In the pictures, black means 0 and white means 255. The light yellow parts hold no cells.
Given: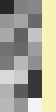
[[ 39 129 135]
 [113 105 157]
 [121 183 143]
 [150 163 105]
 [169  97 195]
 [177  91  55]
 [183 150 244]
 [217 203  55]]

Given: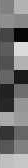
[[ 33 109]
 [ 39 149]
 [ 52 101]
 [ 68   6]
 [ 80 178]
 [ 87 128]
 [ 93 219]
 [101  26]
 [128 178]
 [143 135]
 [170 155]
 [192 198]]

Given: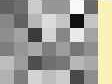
[[ 98 111 203 150 150 248 104]
 [126 150 169 126 156 118 142]
 [134  98 183 219 196  17 196]
 [142 163  59 211 134 233 163]
 [177 126 211 189 203  73 142]
 [189 156  79 111 118 183 169]]

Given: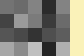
[[ 67 154 123  59 107]
 [ 85  73  51  79  93]
 [115 107 131  43 131]
 [167 139 191  36 175]]

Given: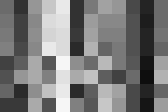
[[ 57  57 170  81 246 128  87 199 150  73  21 156]
 [ 65  94 170  87 246 142 107 185 121  87  21 162]
 [ 81 150 170 128 225 170 193  94  65 107  14 178]
 [101  42 142 193 233  42  94 185 162  73  36 101]
 [107  50 150 199 233  50 121 162 150  73  36 107]
 [115  65 136 219 225  50 156 136 136  81  29 107]
 [121  65 142 212 219  57 162 128 128  81  36 115]
 [128  73 136 233 219  42 178 101 121  81  36 101]]

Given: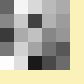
[[ 58 171 193 135 150]
 [101 245 217 186 171]
 [119 209 164 113  87]
 [135 201  65 178 156]
 [253 223  25  73 107]]

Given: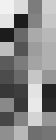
[[ 28 105 170 184]
 [ 56  62 227  36]
 [ 70 131 212 150]
 [ 76 105 198 150]
 [ 91 124 164 176]
 [137  56 233  42]
 [143 184 111 117]
 [190  84 157 176]
 [227  28 131 198]
 [241 219 124 206]]

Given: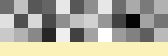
[[109 193  87 101 231  87 142 231 109 170 122 178]
 [201 178 136  38 239  65 163 255 156 129  94 186]
 [224  80 216  73 142 193 209 150  65   4 163 116]]

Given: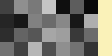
[[ 37  23 129 107 136  23 174]
 [ 45 100  86 166 158  57 107]
 [ 65 143 121 197  15  93   9]
 [114  65 182  80 143 114  51]]
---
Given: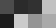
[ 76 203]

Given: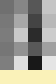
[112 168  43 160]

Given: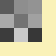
[ 91 115  55]

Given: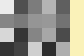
[235 122 133  45]

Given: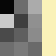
[  6  63 139]

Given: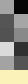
[165 166]

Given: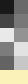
[ 25 120]
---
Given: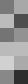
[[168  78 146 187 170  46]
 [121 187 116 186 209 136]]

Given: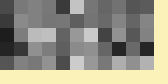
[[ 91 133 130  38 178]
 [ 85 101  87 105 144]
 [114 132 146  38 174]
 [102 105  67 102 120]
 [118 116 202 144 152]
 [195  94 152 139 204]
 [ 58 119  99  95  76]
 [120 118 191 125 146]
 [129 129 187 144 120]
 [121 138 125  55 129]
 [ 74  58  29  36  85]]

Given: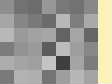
[[136 169 101 135 124 163]
 [114 126 165 158 164 183]
 [120 184  99 188  63 158]
 [151 107 166  92 196 116]
 [109 121 161 154 159 175]
 [114 134 154 147 164 178]
 [142 166 184 125 173 122]]

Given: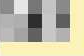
[[138  94 177]
 [195 200 199]
 [118  46  97]
 [229 175 164]
 [139 178 186]]

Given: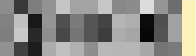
[[110 161 161 123]
 [149  80  83 116]
 [220  11   7 168]
 [140 174 166 182]
 [136 181 173 182]
 [199  68  61 184]
 [163  85  84 142]
 [163 123 117 176]
 [197  80  72 192]
 [147 149 143 172]
 [126  24  40  29]
 [ 56 192 201  64]
 [141 129 127 145]]

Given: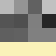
[[193  38 128]
 [ 97 127 128]
 [148  79  97]
 [186  84  95]]
